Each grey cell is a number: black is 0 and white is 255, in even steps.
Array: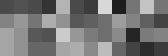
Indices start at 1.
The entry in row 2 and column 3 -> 117
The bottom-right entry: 59
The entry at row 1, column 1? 74
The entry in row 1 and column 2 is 82
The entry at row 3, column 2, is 145
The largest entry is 216
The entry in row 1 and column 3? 74
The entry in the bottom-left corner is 165
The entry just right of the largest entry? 29
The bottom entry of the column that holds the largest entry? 188
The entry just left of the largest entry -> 59
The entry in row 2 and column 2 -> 151
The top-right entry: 117
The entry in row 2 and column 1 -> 131
